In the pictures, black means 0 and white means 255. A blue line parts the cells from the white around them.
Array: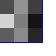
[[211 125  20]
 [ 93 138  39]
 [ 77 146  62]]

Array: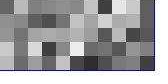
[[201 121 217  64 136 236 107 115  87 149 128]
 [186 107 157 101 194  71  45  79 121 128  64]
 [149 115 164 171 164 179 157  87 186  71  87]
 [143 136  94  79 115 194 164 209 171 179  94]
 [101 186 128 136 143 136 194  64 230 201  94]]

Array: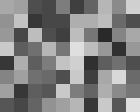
[[201  94 112 182 118 223 189 152  48 152]
 [168 160  78  71 125  63 100 182 138 208]
 [160  55  94  86 201 125 100 174 138 118]
 [152  71 189  78  63 189 118  41 132 168]
 [146 195  55  71  71 174 174 189 106  78]
 [132 160 112 106  78 201  63 168 216 106]
 [ 86  71 100 146 160 182  55 201  86 223]
 [ 55 174  94 125 195 208  48  94 112  78]]

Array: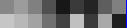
[[198 184 163 112  66 192  58 169  30]
 [135 156 128  80  23  58  36  94 128]]

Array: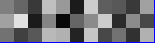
[[161 225  27 133   9 102 139 204  43 139  72]
 [127 102  57 192 153  27 204  94  88  57 161]
 [114  64  88 185 177  35 198  72 114  49 177]]

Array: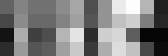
[[ 99 131 113 113 139 167  78 147 235 253 181  32]
 [ 71 139 105 105 131 160  85 147 193 207 125  38]
 [ 44 154  85  93 160 201  58 173 221 193  71  11]
 [ 19 173  64  78 181 228  44 207 215  93   5   5]]

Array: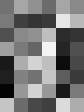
[[197 108  72  64 219 173]
 [160 122 101 243  37  80]
 [122  64  52  58 231 185]
 [114 166 145 108 166 137]
 [ 80 137 145 191  44  52]
 [ 31 130 114 197  93  58]
 [ 25 173 211 191  12  72]
 [  4 152 211 152  25 122]]

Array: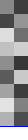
[[227 130]
 [221 111]
 [193 207]
 [178  77]
 [163  61]
 [142  55]
 [136  61]
 [ 91 201]
 [ 69 149]]
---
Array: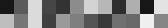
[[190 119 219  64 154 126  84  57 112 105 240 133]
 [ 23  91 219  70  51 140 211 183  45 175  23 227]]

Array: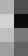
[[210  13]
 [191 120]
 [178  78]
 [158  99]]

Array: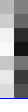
[[248  21]
 [241  45]
 [233  59]
 [219  80]
 [205 101]
 [198 115]
 [183 129]]

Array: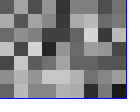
[[192  71 212  37 149 106 156 149  71]
 [171  85 163 134  58 171 186 106 120]
 [142 178 149 198 198 178 113 134 156]
 [106 142 128  65  65  99 212  58 186]
 [ 99 186 134 134 178 171  45 120  24]
 [ 92 163  78 149  51 128 128  78 113]
 [ 71 198  92 113 163  99  99  85  85]]

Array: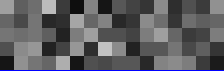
[[159  95 110 188  59  14 131  21  87  67  53 139  46  80  59 145]
 [117 110 117  95  34 125 159  80  80  67 125 159 102  59  67 125]
 [102  73 117  40  46 166 102 131  40  53 139 110  53 110  95 102]
 [ 80 139 151  34  67 151  46 194 139  34  87  87 117  73  95  53]
 [ 21 145 117 102 174  21  80  73  87  87  40 131 139 125  59  27]]

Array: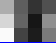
[[250  67  28 122]
 [214 100  22 143]
 [173  94  51  80]]
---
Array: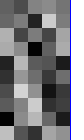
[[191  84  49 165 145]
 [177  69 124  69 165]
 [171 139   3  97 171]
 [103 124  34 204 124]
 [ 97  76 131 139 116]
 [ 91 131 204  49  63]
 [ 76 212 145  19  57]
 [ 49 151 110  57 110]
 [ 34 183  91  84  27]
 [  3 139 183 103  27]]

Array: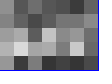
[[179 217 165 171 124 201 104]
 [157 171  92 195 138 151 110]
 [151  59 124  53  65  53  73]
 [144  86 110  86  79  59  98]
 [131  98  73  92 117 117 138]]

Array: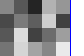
[[135  87  36 178 150]
 [116 213 164 135 234]
 [ 87 220  65 108 158]
 [ 73 123  94 207  65]]

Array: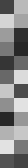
[[226 120]
 [213 164]
 [199  75]
 [178 199]
 [156  47]
 [143 226]
 [120  39]
 [104 219]
 [ 83  67]
 [ 67 186]
 [ 53 104]
 [ 39 150]]

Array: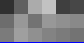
[[123 159 144 131 123 115]
 [109 152 115 152 144 137]
 [ 48  96 171 194  63  71]]

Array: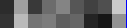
[[ 51 186 116 124  94 102  36  22 146]
 [ 44 160  57 108 132  86  65  79 202]]

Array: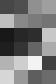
[[214 152  94 108]
 [191 137 123 116]
 [179 206 243  65]
 [ 71  79 144 159]
 [ 31  52 101 171]
 [ 24  39  45 199]]
